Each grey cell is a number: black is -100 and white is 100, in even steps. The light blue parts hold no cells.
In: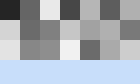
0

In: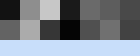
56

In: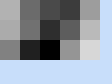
-64

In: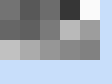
-4

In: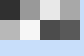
82

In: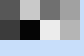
-12

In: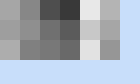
-12

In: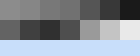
-6

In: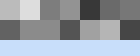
-2
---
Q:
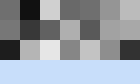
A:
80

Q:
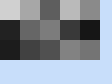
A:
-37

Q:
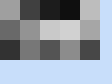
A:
-34

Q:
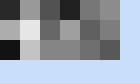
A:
4

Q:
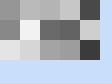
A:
29

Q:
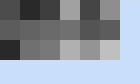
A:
-6

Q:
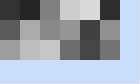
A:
55
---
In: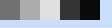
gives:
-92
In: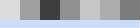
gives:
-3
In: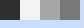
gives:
-6
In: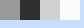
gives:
97
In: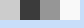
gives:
95
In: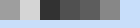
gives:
6
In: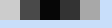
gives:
32
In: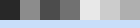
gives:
37
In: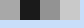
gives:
58
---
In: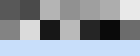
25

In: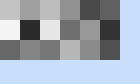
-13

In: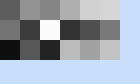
-60

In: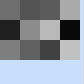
10

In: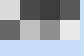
-42

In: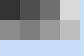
-39

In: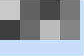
-23

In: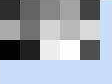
65

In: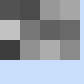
-7
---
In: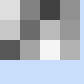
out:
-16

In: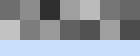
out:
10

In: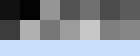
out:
-98

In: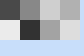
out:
7

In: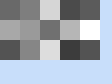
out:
21

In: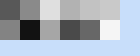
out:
8

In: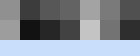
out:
-53
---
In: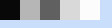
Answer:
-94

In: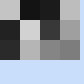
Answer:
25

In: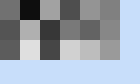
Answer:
75

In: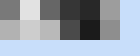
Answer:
61

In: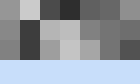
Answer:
24

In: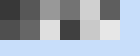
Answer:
-20

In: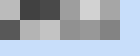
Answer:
41
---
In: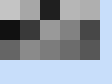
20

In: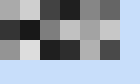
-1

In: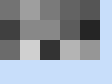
7

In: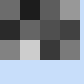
-38

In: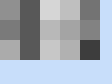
44

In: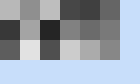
-71

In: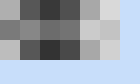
-15

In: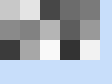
42

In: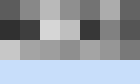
68
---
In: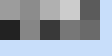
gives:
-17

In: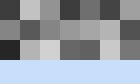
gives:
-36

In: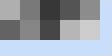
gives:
60

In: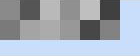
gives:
2

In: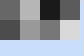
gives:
70

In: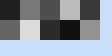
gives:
14

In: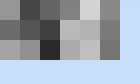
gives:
-4

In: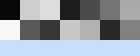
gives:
1

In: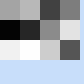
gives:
78

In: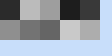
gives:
36
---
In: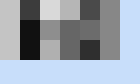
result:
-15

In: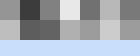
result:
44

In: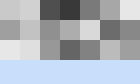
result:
-15

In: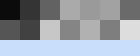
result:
27

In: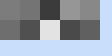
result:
18

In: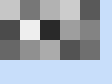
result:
24
